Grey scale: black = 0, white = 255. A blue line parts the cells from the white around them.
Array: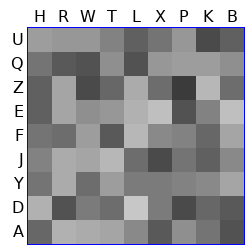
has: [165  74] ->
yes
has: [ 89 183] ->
yes
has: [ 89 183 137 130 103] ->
yes
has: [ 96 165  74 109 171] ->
no
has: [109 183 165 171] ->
no

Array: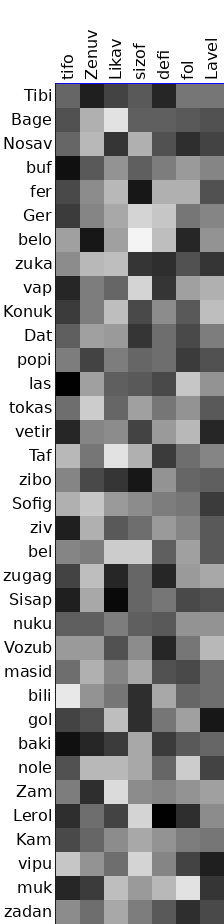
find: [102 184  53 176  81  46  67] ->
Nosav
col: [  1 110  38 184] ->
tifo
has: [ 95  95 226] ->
no
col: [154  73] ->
fol

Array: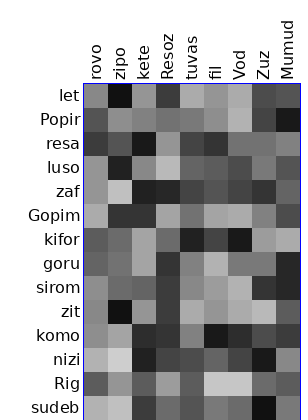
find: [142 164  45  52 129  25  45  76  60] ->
komo
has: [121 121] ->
yes

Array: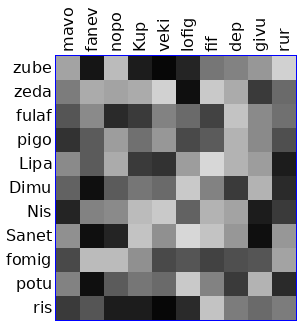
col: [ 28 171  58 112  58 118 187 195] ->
Kup
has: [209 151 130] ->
no
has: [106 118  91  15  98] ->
no
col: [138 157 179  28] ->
givu

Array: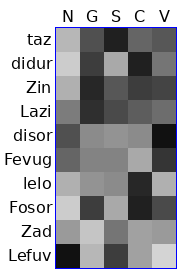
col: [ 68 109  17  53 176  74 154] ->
V
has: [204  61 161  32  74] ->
no

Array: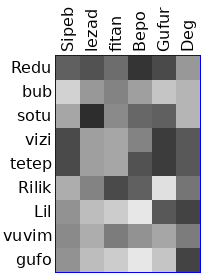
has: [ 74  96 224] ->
yes
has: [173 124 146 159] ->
no
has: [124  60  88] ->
no
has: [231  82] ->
no

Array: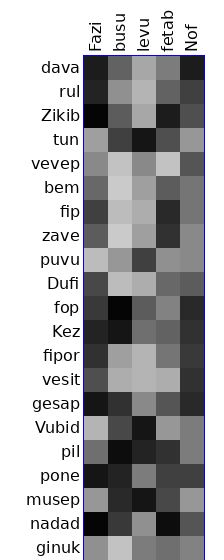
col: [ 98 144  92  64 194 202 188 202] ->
busu
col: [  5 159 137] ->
Fazi
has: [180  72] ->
yes
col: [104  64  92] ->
Fazi
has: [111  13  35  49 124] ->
yes
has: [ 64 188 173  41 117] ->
yes

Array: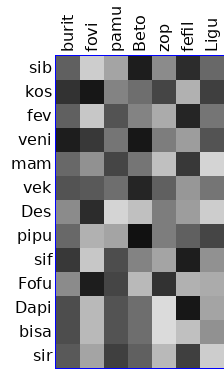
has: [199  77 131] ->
yes
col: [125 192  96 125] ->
zop

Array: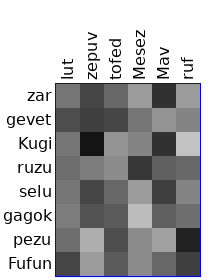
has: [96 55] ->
no
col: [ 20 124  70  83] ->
zepuv
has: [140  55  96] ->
yes
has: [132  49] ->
yes
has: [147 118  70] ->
no

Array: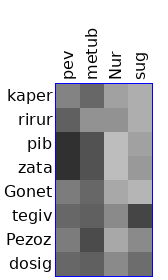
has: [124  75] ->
yes
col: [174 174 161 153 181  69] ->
sug

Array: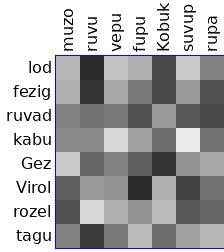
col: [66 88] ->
suvup
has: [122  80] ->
yes

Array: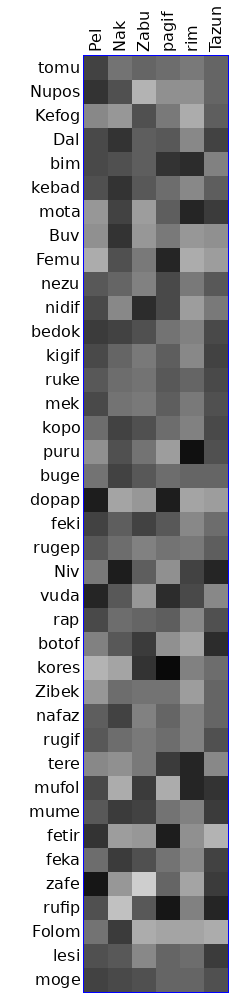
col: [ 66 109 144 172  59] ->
Nak
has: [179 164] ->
yes
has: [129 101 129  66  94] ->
no
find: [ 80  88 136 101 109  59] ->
lesi

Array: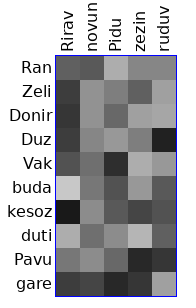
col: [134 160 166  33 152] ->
ruduv
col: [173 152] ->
zezin
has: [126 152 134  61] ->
no
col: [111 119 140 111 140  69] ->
novun
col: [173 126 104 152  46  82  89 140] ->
Pidu
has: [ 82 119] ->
no

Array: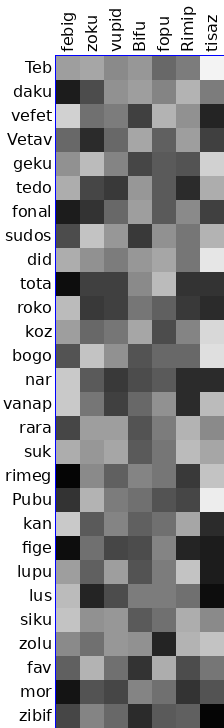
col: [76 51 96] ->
Rimip
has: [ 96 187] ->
no
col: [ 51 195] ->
zoku
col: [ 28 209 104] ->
febig

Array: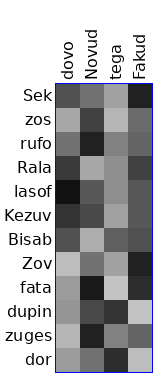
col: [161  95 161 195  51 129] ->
tega
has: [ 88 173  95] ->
no
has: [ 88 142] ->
yes
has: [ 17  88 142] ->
yes
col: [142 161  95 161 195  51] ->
tega

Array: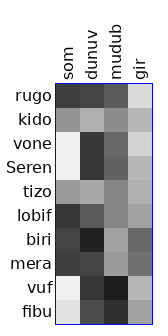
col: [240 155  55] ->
som
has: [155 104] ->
no
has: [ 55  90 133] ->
yes
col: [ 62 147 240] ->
som
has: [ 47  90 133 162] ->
no
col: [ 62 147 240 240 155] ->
som

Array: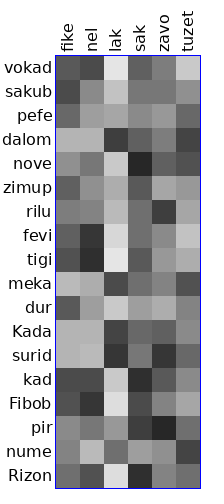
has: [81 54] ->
yes
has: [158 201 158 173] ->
yes
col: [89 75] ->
fike
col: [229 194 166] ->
lak

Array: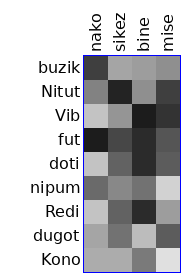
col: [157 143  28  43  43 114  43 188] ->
bine
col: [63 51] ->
mise
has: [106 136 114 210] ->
yes
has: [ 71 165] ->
no
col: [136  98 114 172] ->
sikez

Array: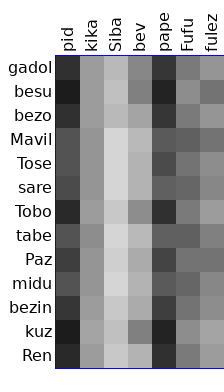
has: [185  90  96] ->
yes
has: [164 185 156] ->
no
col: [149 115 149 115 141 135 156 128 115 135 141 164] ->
fulez
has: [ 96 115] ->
yes
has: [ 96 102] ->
yes

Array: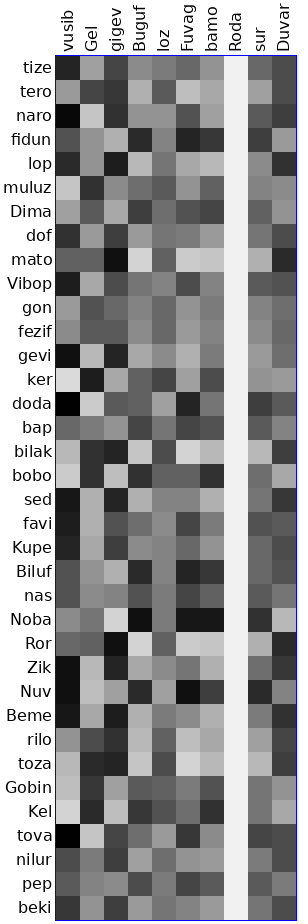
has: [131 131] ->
yes
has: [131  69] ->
no
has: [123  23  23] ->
yes
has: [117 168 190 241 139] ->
no
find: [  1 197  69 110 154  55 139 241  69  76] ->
tova
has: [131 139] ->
yes
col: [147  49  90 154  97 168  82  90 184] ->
Gel

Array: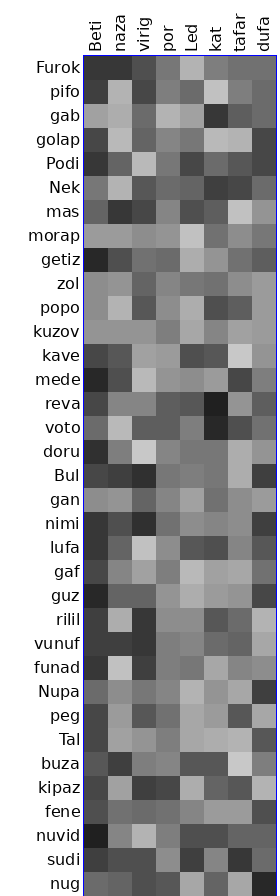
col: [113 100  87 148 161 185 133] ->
virig
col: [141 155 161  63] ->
naza
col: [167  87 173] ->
Led
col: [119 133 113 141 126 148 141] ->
por

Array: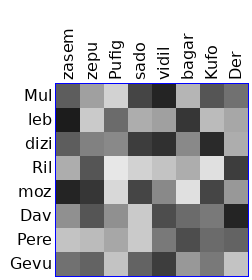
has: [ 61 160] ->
no
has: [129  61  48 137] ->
no
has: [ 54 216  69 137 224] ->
yes

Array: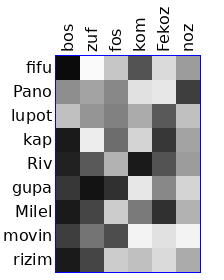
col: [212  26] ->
kom
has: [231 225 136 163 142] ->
no

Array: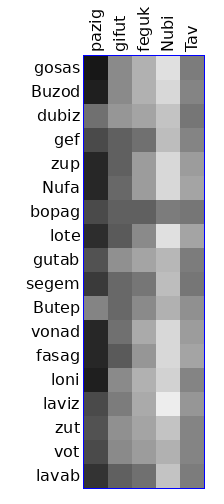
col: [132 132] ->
Tav
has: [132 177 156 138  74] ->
no

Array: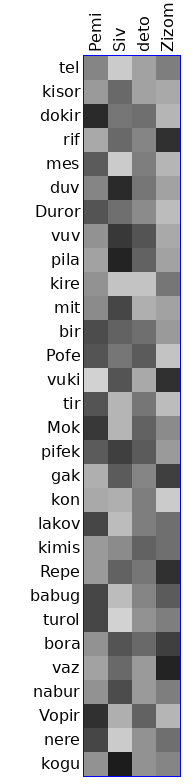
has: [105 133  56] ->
no
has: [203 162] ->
yes
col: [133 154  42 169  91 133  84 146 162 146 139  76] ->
Pemi
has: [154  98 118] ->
yes
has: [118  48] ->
yes
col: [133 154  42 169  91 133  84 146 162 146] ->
Pemi

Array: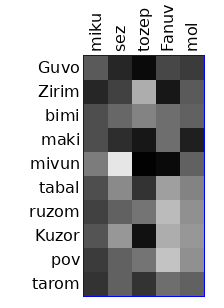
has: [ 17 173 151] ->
yes
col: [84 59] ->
miku

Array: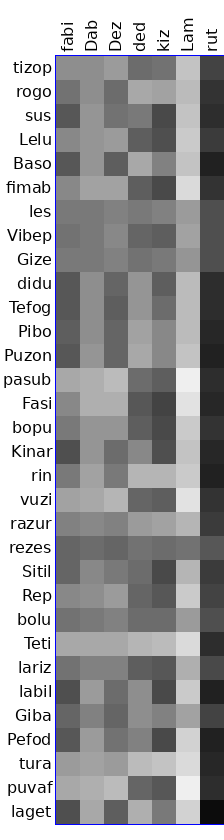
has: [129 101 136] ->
no
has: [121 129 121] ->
yes
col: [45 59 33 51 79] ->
rut
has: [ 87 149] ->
yes
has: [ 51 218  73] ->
no

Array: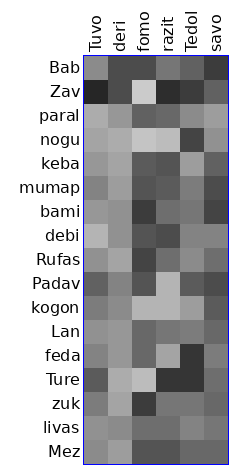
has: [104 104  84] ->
no
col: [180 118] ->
razit
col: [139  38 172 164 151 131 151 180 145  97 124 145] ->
Tuvo

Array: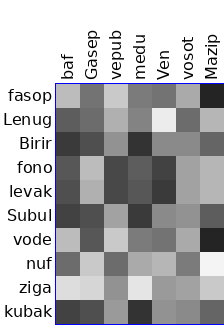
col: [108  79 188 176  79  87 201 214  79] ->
Gasep
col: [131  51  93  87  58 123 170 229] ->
medu
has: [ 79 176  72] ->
yes
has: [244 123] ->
no
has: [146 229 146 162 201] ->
no
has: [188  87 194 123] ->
no

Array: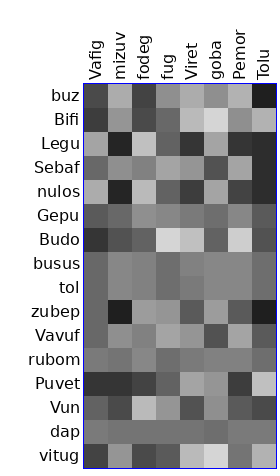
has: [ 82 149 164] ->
no
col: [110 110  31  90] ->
Tolu
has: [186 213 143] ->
yes

